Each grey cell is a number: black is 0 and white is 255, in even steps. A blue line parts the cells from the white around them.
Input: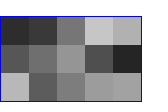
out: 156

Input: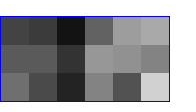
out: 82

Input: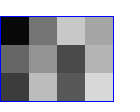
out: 88

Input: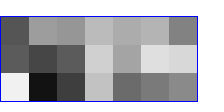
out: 122

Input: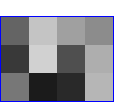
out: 41

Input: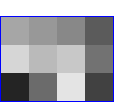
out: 228
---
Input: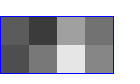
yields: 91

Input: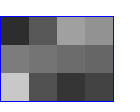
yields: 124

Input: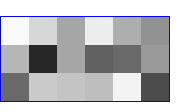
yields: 182

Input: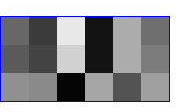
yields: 90

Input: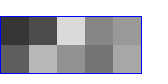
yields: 54

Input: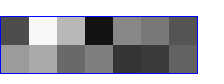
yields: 77

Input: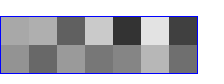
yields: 168
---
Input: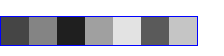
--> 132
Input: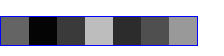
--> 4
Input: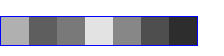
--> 94
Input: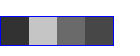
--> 197
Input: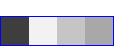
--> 242
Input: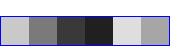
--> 122
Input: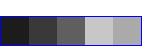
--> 57
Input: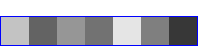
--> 99
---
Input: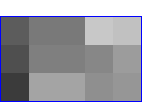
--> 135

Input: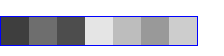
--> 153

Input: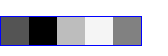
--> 129

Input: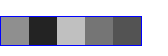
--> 117

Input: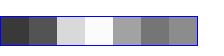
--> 140

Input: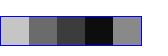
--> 107

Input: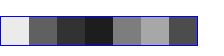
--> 96

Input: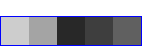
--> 96

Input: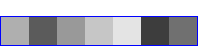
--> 153
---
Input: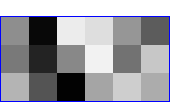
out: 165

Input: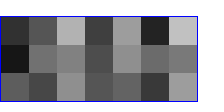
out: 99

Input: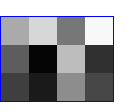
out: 26

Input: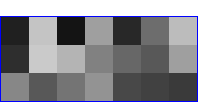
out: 72

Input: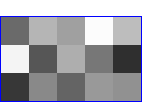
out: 100

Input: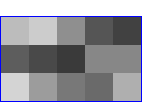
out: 120

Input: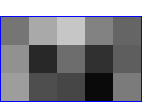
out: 70

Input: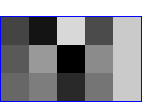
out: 41

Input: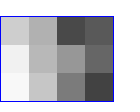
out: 198
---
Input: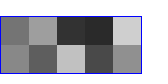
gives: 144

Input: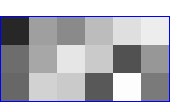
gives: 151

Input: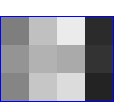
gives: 51

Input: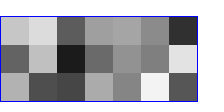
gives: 227

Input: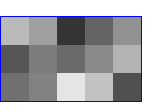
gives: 179

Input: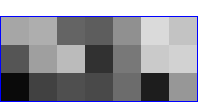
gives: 210
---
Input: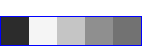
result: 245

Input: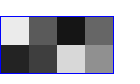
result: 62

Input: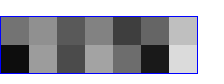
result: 156

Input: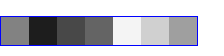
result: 29

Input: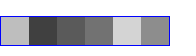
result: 64

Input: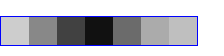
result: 136
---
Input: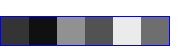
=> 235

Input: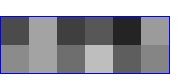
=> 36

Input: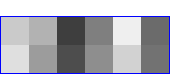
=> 239

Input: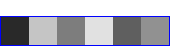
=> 95

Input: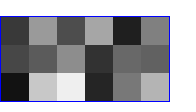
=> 31

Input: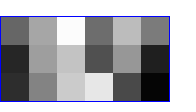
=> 188

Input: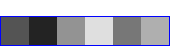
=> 119

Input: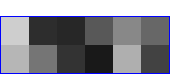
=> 136
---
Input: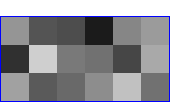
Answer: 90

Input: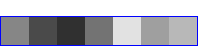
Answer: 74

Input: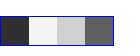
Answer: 245

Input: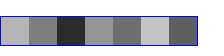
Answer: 126

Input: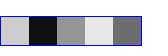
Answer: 15

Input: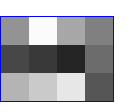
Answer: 202

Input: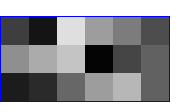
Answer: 42

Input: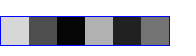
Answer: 78
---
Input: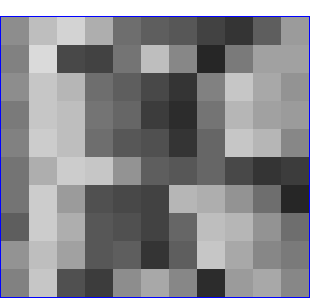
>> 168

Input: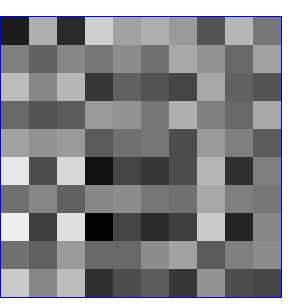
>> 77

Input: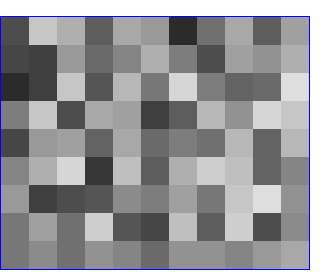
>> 153

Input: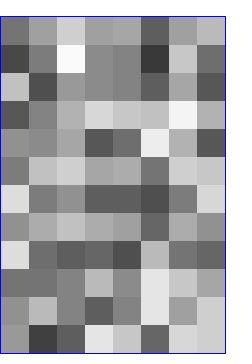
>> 215

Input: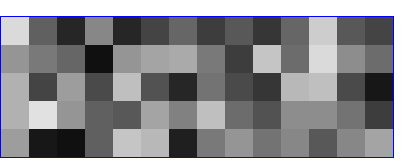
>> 135
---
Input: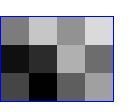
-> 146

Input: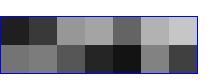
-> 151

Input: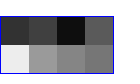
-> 14

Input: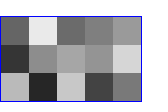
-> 107

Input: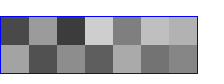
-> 60

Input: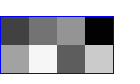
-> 148
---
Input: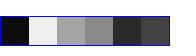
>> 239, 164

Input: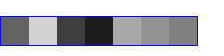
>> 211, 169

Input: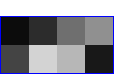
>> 211, 183

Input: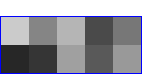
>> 203, 181

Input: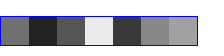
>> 235, 161

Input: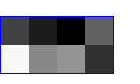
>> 248, 148
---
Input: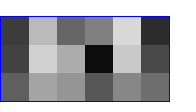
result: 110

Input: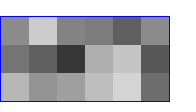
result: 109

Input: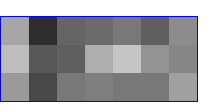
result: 160

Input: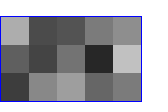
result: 123

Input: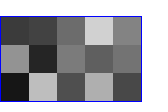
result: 72

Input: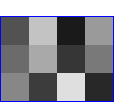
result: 40

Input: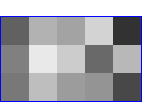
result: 72

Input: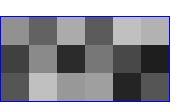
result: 85

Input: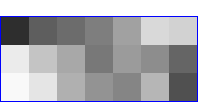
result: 80

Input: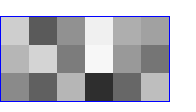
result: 190
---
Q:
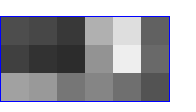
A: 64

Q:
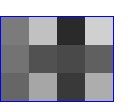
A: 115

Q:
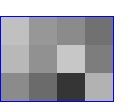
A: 184

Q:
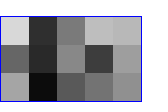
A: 102

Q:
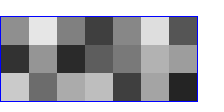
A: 50

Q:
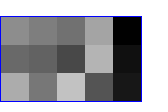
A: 105

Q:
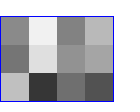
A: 117
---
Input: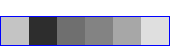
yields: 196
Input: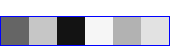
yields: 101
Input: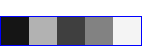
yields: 21
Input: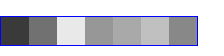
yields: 58
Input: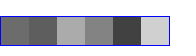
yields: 108
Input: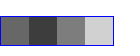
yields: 103
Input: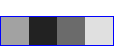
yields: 162
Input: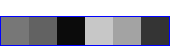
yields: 119
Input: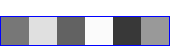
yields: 119
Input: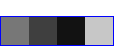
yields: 119
